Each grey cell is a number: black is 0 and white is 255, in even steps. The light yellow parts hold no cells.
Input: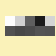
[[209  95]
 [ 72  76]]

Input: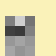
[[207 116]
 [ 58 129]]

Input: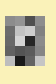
[[148  80]
 [194 205]]

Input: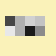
[[175 209]
 [174  26]]

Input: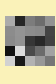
[[ 37 124]
 [148 140]]

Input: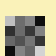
[[109 134]
 [107  56]]

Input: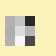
[[197  41]
 [219 181]]

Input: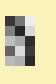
[[118 237]
 [ 38 215]]
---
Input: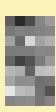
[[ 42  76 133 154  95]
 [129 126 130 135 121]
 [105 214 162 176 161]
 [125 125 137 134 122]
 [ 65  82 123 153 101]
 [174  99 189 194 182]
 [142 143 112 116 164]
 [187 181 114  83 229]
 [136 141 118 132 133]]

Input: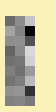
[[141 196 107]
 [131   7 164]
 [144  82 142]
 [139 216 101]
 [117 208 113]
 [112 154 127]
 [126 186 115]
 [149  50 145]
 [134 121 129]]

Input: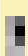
[[101 164]
 [  6 171]
 [ 81 194]
 [187 181]]

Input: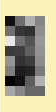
[[109 176 134  17]
 [ 53  48 143 112]
 [111  83 152 230]
 [ 63  95 147  59]
 [ 50  61 141 149]
 [ 30  36 122 127]
 [ 18  93 178   3]
 [135 103 103 167]]

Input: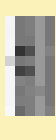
[[120 126 154 120 245]
 [120 126 154 120 244]
 [120 121 154 120 245]
 [ 51  79 154 130 245]
 [120 126 154 120 209]
 [ 66  80 154 120 245]
 [131 126 154 120 245]
 [120 130 137 120 245]
 [125 126 154 120 245]
 [106 126 154 128 248]]

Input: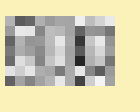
[[ 92 103 176 155 166 165 238 189 211 233 179]
 [233 230 134 189 184 164  99 149 145 117 155]
 [179 149 152 187 230 170  55 197 232 148 100]
 [173 158 138 183 214 163  90 183 215 158 121]
 [222 198 132 196 223 165  37 175 197 118 108]
 [206 229 174 167 122 171 231 134  93 154 226]
 [163 132 162 181 231 172  67 206 244 162  98]]

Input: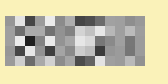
[[227  70 155 235 139 173  69  79 108 161 159 142 152 150]
 [110 171 170 114 146 130 211 193 231 183 159 187 157 159]
 [235  31 131 234 147 166 230 217 119 138 160 119 155 159]
 [ 69 231 146  63 164 138 204 189  59 149 155 118 155 150]
 [206 108 169 209 140 165  75  99 227 159 155 185 145 154]]
